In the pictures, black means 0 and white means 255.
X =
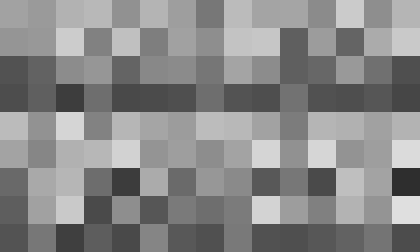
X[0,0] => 162
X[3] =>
[77, 95, 61, 110, 73, 75, 79, 110, 83, 78, 114, 81, 78, 86, 70]
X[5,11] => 214
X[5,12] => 147
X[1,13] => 171
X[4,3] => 130
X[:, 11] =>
[139, 156, 103, 81, 181, 214, 74, 128, 87]
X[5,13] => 158
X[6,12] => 191
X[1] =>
[149, 152, 204, 129, 192, 126, 161, 142, 195, 198, 95, 156, 100, 171, 201]
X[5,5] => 148
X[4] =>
[187, 146, 213, 130, 182, 165, 156, 188, 184, 162, 124, 181, 177, 161, 179]
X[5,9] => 213
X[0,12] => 203
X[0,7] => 119
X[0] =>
[162, 154, 178, 184, 145, 180, 158, 119, 187, 164, 165, 139, 203, 142, 181]
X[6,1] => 169
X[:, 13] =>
[142, 171, 112, 86, 161, 158, 163, 148, 116]
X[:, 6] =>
[158, 161, 139, 79, 156, 158, 106, 122, 88]
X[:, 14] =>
[181, 201, 79, 70, 179, 219, 46, 223, 76]
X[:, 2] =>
[178, 204, 140, 61, 213, 177, 182, 201, 63]
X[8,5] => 133
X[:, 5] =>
[180, 126, 136, 75, 165, 148, 171, 86, 133]
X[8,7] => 80
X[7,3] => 74

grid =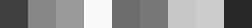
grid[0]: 64
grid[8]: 40
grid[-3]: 198
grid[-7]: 153

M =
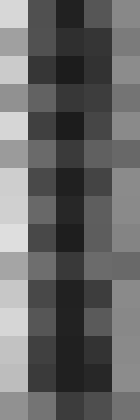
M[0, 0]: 215
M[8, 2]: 30
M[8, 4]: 132
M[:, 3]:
[86, 53, 50, 61, 70, 96, 68, 94, 93, 107, 61, 90, 51, 39, 78]
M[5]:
[155, 106, 58, 96, 104]
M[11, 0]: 214
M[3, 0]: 145
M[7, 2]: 39
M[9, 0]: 165
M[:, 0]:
[215, 160, 203, 145, 214, 155, 206, 208, 222, 165, 199, 214, 194, 189, 145]
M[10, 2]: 33
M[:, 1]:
[80, 81, 54, 98, 64, 106, 73, 104, 72, 110, 72, 86, 64, 58, 116]
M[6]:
[206, 73, 32, 68, 139]
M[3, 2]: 55
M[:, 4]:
[136, 123, 140, 116, 138, 104, 139, 138, 132, 105, 138, 136, 138, 140, 114]
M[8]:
[222, 72, 30, 93, 132]
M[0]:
[215, 80, 33, 86, 136]

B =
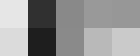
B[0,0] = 230
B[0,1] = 48
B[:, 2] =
[137, 138]

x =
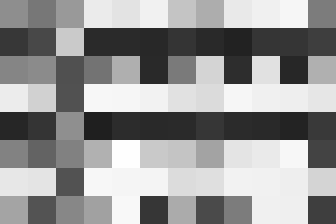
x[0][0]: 142
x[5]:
[130, 99, 129, 177, 254, 201, 196, 163, 228, 234, 247, 67]
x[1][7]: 41
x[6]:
[231, 228, 82, 247, 245, 244, 220, 223, 242, 241, 238, 212]
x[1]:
[55, 72, 202, 42, 42, 40, 52, 41, 34, 53, 53, 62]
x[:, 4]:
[227, 42, 175, 246, 44, 254, 245, 248]
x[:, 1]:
[119, 72, 139, 209, 52, 99, 228, 83]
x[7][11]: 62
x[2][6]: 122
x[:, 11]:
[124, 62, 176, 230, 57, 67, 212, 62]
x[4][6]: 42
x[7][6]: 171
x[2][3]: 115
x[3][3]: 247
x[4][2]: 143
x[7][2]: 135
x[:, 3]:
[235, 42, 115, 247, 31, 177, 247, 161]
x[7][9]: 240
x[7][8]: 124

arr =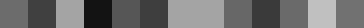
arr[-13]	108
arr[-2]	192
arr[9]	58
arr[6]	164

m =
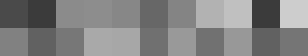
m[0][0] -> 74
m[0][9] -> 59
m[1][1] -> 97
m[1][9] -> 97
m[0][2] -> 139
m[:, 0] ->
[74, 129]
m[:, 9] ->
[59, 97]
